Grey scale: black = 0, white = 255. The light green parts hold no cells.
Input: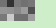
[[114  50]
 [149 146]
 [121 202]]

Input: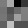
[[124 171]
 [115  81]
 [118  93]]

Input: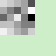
[[217 202]
 [172 130]
 [103 163]]

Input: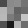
[[ 75 138]
 [182 143]
 [185 123]]

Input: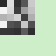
[[ 41 221]
 [244 215]
 [179 190]]

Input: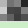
[[181 114]
 [206  70]
 [129  98]]

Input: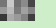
[[118 201]
 [154 186]
 [ 56 169]]
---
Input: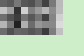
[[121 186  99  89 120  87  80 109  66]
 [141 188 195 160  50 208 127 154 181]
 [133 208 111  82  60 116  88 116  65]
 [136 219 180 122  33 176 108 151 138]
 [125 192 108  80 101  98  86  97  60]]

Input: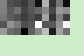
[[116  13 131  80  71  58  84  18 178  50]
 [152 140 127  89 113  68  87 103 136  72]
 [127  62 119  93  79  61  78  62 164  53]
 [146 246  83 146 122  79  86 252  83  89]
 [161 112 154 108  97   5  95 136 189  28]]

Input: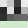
[[ 62 237 229 196]
 [ 32 180  42 225]
 [103 107  47  93]]

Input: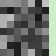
[[ 36 193 146 150 144 120 174]
 [ 57  30  57  26  64 116  64]
 [ 24 118 176 187 102  84  95]
 [ 51  74 177 124  62  48 103]
 [111 143  51  62  91 124  59]
 [ 61  85 157 117  84  60  55]
 [ 62 114 165  33  32 112  62]
 [ 59  35  96 110  30 121 174]]

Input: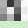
[[134 248 177  55]
 [103 234 162 236]
 [ 65 245 130 180]]

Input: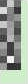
[[200 110  89]
 [134  55 217]
 [129 146  76]
 [156  98 198]
 [165  75  96]
 [182 116  69]
 [ 62 155 163]
 [ 63 127 133]
 [238 113  82]
 [ 50  53 153]]
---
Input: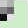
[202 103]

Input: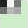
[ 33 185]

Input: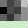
[115  77 114]

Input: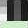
[155  32  87]

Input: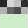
[ 39 103]

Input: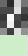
[104  71  70 104]

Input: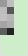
[153  88]

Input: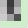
[184  73  81]
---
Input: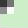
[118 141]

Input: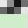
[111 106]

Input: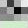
[234   8 136]

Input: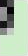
[ 77 150]

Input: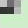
[161  56]

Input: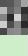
[162 125  42 205]

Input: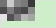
[ 57  71 123]
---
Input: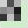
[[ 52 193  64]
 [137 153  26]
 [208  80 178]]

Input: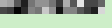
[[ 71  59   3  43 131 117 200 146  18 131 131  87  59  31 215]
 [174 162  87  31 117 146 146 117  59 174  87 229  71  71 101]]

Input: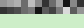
[[ 51  66  78 108 122  20  92  66 122 218  92 149]
 [149 163 176 108 190 136  51 108 163  20 136  51]]

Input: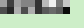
[[ 77  38 173  77 173  50  89 105  89  11]
 [160  62 160 132 132  50 186 239 118 198]]

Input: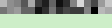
[[116 142 155 100 100  17  46 116  46  71  59  59 130   1 184 169]
 [184 142 130  87 169  59  30 100  17  46 130 216 116  71 155 200]]

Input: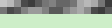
[[117  74  89 129 154 154 129  89  89 129 154 169 141  74  60  89]
 [198 184 141  74  60  89 117 129 102 102 117 169 184 169 117  60]]
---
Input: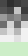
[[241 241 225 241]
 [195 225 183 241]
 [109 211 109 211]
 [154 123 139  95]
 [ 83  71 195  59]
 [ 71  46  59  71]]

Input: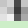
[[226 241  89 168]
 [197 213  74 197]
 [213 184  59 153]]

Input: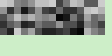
[[204 192 131 119 147 192 192 204  66 119 192 178  92  92 204]
 [ 79 131 192 147 178 147 131 147   7  23 119  66 163 105 131]
 [ 50  92 119  35  50 119  92  92 147  79  79  35 131 105  66]
 [147  50 119  23  79 147  66  50 105  50  50  92 192 204 178]
 [ 79  35 204 119 163  79  35  35  50  66  23   7 178 131 105]]

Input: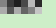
[[171  85 171 100 131 197]
 [131  58  30  72 185  42]]

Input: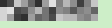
[[213 225  75  88 142 183 116  63 142 129  88 129 142 100]
 [213 158  63  48 158 100 116  75 198 183 183 142 129 170]
 [ 48  75 198 158 100  48 158 225 129 183 142  63 129 198]]

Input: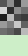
[[ 29 185  72  59]
 [ 85 141  45 154]
 [154 125 199  97]
 [110  97  72 185]
 [213  45 141 110]]

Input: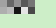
[[174 188  20 229  72]
 [162 103 146  88 117]]

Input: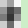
[[205 160 249]
 [205 108 234]
 [148  69 108]
 [122  53 148]]

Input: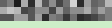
[[171 197 183  70  85 141 141  70 157  99 141 141 171 112 157 126]
 [ 99 126  28 171  44 183  85 141  70 112 212  44 157  99 112 183]
 [ 85  85 157 157  85 157  44 126 112  56 112  44  56  70  99 126]]
